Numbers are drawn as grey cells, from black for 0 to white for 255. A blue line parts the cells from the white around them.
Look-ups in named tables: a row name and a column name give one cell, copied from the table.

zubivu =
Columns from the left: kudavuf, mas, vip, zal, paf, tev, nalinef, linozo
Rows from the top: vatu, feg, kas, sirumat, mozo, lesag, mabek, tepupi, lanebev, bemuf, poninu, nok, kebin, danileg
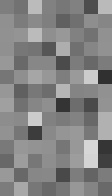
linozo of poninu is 53
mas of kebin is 104
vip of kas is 187
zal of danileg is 105
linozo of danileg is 105
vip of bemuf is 60
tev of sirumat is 112
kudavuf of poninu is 121
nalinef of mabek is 134

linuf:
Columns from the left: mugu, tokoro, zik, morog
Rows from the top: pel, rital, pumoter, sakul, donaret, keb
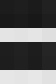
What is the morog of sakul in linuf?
37
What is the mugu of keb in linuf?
230
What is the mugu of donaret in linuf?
29
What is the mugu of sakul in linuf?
30
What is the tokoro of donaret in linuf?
32
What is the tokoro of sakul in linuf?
33
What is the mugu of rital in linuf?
25
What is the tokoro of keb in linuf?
228

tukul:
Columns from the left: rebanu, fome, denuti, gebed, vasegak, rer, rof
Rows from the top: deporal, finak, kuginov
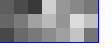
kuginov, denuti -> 121
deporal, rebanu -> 94
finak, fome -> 122
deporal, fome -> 75
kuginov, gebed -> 140
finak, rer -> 220
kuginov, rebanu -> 72
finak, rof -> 192
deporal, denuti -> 57
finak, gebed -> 185
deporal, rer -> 136
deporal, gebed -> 207
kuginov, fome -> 106
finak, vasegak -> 148

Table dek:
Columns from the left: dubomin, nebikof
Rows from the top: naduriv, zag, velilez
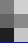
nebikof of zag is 138
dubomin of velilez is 31
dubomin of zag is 100
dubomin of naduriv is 125
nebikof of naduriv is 208
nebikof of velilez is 198
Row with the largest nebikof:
naduriv

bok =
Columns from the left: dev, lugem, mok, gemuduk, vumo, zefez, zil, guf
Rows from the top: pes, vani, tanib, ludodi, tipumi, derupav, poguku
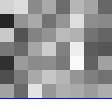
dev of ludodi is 120
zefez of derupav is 149
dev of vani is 39
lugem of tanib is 83
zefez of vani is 222
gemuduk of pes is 169
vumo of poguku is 175
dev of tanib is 201
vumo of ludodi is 129
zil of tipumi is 98
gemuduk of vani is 115
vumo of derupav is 181
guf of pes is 103
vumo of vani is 149
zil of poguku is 156
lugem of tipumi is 155
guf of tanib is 101
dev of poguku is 162

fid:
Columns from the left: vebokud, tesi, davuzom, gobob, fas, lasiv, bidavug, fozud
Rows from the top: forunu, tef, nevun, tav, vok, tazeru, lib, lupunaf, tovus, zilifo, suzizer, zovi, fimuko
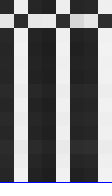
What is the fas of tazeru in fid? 240
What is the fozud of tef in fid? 46
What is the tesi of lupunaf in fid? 240
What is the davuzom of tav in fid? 34
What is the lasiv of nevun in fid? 35
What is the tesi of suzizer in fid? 233
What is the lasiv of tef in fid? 215
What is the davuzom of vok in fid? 36
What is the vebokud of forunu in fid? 40
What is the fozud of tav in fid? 242
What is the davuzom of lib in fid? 40
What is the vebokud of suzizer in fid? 44
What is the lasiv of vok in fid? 35
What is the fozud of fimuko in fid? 242
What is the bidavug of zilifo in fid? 38
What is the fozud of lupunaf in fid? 241
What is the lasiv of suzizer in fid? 45

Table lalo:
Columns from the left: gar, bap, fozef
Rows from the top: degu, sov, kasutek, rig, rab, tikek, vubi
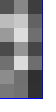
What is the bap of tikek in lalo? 112
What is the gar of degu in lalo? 82
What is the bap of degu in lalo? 135
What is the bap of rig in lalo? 149
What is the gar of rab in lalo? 112
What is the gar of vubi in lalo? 120
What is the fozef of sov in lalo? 98
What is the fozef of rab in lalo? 110
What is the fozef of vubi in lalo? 48
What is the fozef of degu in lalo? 61
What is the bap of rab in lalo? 220
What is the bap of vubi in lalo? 113
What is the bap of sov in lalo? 200
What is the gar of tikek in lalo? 140
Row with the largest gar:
sov

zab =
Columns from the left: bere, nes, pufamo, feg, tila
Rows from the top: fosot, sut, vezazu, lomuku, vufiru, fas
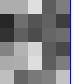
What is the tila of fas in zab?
194
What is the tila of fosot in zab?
125
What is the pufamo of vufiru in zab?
222
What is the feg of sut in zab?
98
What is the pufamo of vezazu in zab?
76
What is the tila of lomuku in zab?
73
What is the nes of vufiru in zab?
173
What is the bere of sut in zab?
39
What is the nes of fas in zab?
101
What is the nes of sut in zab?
111
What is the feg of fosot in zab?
93
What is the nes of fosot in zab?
173

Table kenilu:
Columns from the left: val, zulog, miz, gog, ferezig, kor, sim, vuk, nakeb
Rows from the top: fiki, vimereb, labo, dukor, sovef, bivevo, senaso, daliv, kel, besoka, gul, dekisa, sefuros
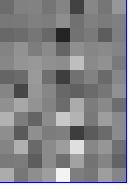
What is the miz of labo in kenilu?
118
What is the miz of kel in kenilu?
100
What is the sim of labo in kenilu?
122
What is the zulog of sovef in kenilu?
148
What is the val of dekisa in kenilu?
122
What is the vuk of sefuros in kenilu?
158
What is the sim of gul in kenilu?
135
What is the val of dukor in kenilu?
131
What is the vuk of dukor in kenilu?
138
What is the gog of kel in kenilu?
140
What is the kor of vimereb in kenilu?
113
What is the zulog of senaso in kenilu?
70
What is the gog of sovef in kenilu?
144
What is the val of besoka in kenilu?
142
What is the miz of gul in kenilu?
105
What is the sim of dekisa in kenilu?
115
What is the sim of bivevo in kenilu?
130
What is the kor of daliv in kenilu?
171
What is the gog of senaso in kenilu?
134
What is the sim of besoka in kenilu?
91
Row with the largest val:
kel

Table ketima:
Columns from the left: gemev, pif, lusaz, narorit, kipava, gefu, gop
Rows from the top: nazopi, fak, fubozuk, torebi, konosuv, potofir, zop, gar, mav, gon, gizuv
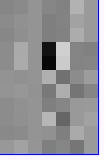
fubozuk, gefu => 172
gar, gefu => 153
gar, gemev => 140
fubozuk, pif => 143
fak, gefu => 162
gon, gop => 154
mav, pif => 144
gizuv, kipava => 134
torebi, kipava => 208
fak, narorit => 127
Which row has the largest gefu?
nazopi

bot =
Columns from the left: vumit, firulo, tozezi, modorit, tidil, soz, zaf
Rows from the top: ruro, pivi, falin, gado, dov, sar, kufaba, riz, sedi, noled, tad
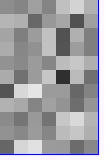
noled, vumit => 146
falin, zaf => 127
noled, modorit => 134
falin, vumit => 164
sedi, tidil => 198
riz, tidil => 147
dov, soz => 199
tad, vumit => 102
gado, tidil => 84
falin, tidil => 82
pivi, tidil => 166
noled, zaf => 175
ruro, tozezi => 159
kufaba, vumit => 84
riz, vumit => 177
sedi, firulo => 117
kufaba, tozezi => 229
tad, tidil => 154

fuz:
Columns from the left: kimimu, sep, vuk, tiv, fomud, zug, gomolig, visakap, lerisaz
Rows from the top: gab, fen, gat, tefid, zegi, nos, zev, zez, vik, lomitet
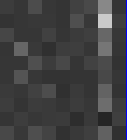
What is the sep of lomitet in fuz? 56
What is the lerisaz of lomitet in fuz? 48
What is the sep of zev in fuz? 55
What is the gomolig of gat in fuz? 63
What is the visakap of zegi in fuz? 75
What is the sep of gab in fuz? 54
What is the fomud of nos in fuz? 51
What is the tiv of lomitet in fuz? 67
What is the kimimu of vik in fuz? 53
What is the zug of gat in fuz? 59
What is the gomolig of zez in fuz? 55
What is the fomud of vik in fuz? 59
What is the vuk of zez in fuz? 60
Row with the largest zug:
fen

